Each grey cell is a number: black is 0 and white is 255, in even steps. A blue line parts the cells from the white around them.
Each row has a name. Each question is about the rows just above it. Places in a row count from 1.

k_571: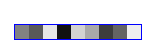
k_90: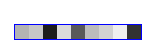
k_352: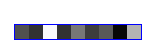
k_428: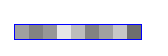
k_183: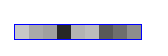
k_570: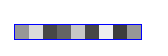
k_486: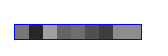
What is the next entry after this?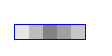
[110]
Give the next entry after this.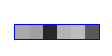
[110]

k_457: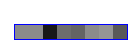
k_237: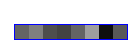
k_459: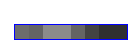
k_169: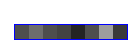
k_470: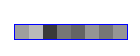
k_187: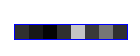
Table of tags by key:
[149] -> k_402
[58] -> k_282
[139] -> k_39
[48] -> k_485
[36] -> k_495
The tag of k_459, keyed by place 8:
k_485
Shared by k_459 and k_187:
[48]
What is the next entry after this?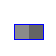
[67]
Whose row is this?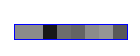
k_457
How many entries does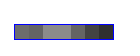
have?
7
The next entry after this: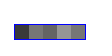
[149]
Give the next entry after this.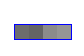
[89]

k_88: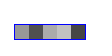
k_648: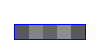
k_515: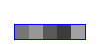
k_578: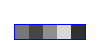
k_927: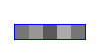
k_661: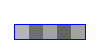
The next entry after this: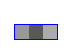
[119]
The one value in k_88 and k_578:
[70]

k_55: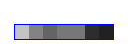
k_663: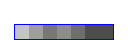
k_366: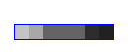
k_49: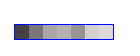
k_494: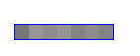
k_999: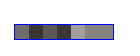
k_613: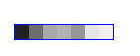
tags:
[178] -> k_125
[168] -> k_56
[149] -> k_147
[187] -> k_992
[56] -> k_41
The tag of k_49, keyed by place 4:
k_125
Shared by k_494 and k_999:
[131]
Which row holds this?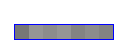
k_494
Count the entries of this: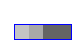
4
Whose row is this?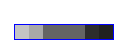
k_366
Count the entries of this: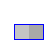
2

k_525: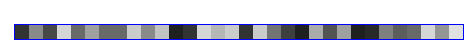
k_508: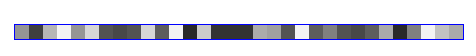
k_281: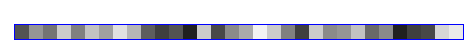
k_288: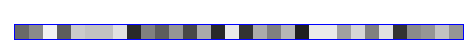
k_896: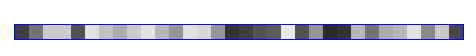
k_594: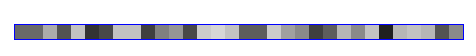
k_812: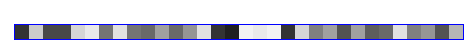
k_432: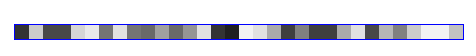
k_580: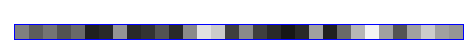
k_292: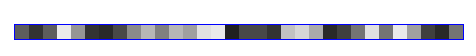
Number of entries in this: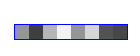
8
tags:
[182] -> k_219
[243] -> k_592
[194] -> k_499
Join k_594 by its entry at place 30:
k_219
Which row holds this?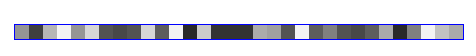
k_508
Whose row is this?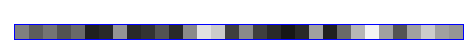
k_580
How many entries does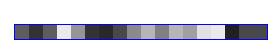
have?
18
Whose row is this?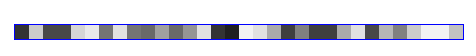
k_432

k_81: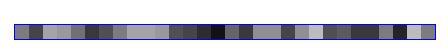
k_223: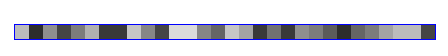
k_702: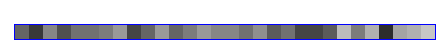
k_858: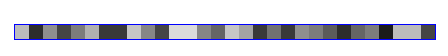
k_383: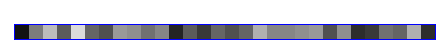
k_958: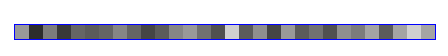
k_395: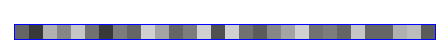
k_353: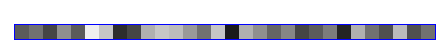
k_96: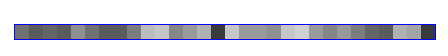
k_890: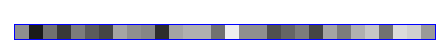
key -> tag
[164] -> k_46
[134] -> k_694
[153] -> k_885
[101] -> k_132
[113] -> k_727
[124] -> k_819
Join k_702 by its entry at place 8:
k_885
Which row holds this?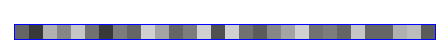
k_395
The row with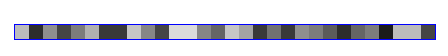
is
k_858
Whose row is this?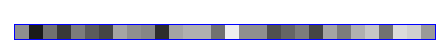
k_890
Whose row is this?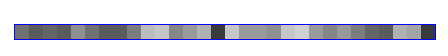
k_96
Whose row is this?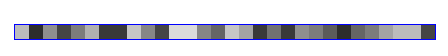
k_223

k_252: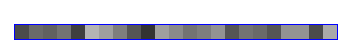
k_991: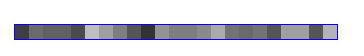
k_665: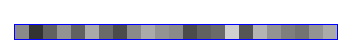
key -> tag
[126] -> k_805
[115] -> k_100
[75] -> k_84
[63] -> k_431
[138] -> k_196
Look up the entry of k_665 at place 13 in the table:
k_84
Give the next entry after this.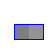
[85]

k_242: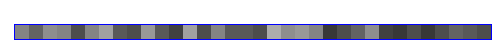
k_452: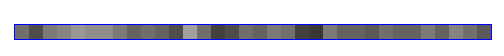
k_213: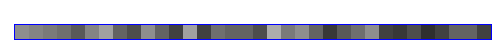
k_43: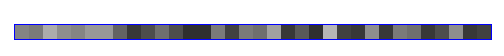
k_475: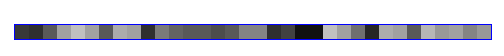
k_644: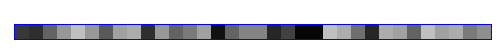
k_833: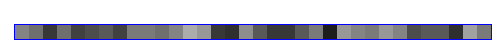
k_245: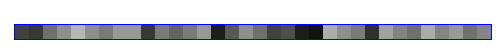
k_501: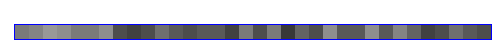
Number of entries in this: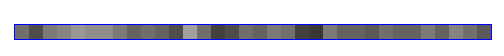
34
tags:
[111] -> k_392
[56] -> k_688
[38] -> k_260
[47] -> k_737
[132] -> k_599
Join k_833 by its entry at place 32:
k_737
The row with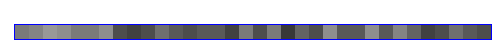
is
k_501
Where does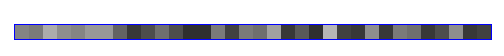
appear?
k_43
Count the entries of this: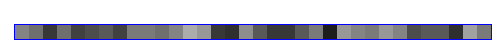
34

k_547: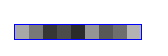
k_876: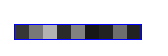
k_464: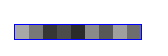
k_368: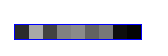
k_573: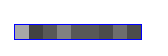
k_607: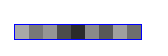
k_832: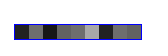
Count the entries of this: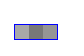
3
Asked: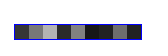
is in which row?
k_876
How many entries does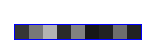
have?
9
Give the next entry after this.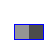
[43]
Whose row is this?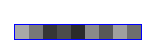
k_464

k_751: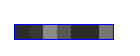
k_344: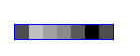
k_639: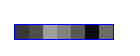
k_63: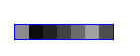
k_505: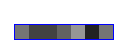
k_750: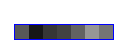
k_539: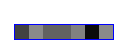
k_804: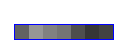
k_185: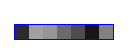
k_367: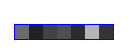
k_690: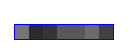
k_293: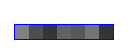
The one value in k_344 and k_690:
[88]
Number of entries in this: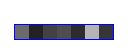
7
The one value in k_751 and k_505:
[117]
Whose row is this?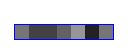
k_505
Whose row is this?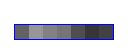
k_804

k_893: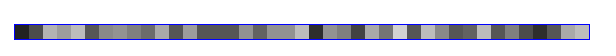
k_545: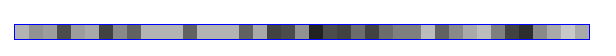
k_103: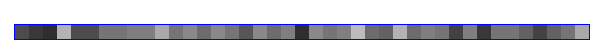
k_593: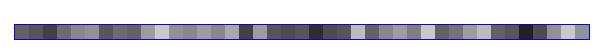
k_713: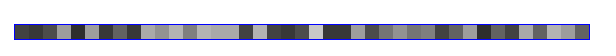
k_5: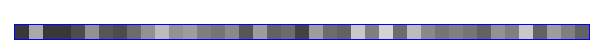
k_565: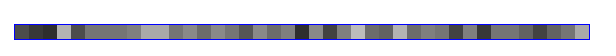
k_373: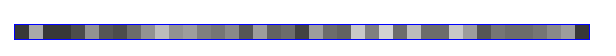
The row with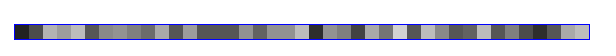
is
k_893
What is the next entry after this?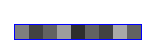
[179]
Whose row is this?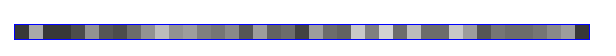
k_373
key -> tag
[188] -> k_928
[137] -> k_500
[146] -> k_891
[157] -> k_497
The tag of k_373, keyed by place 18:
k_497
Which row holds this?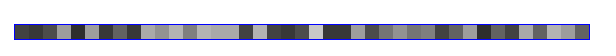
k_713

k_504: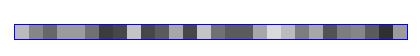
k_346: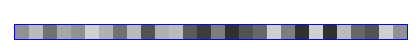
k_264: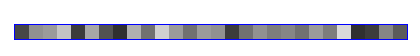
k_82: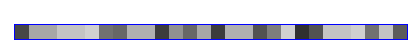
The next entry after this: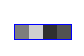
[196]
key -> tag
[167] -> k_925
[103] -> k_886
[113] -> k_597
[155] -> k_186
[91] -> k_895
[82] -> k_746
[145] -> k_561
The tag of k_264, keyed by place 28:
k_895
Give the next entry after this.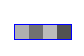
[176]

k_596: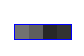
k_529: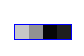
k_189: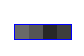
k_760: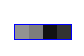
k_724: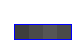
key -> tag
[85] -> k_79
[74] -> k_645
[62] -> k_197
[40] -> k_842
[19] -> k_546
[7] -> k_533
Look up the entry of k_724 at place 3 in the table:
k_79
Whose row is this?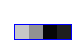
k_529

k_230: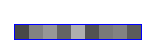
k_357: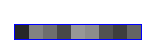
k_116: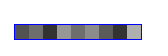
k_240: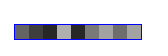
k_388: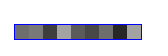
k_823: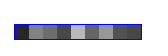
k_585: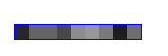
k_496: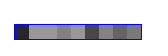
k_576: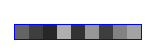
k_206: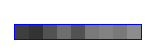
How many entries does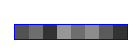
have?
8
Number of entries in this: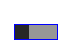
3
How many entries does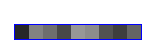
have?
9
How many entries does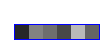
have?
6
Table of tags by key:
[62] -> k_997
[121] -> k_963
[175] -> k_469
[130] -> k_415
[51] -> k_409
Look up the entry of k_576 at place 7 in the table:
k_997
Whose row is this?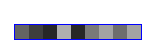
k_240
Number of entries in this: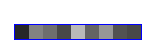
9

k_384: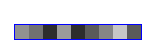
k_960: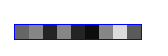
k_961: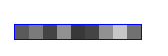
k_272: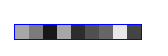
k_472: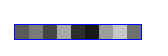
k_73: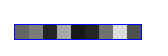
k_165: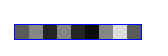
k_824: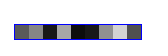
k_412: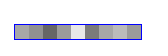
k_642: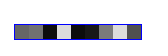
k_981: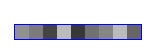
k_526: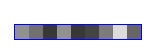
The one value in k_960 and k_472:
[90]
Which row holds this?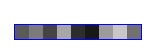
k_472
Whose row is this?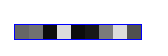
k_642
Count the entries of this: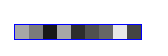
9
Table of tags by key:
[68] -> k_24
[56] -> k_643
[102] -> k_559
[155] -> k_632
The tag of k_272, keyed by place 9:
k_24

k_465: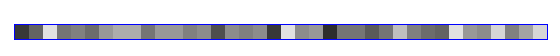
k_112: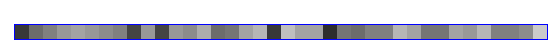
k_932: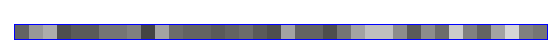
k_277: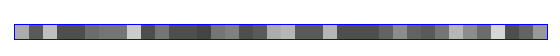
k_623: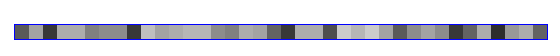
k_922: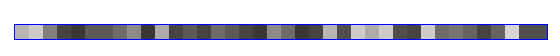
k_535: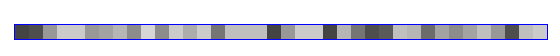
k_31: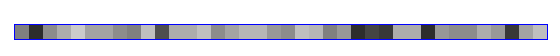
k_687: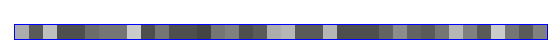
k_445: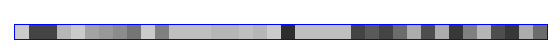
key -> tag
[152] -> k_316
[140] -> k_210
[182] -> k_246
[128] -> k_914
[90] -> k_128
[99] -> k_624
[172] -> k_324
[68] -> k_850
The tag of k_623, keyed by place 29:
k_210
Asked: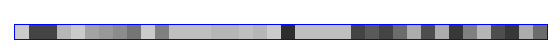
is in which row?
k_445

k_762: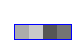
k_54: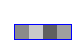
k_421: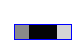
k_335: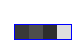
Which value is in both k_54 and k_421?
[138]
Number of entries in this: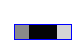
4
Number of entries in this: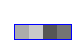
4
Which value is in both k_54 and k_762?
[202]

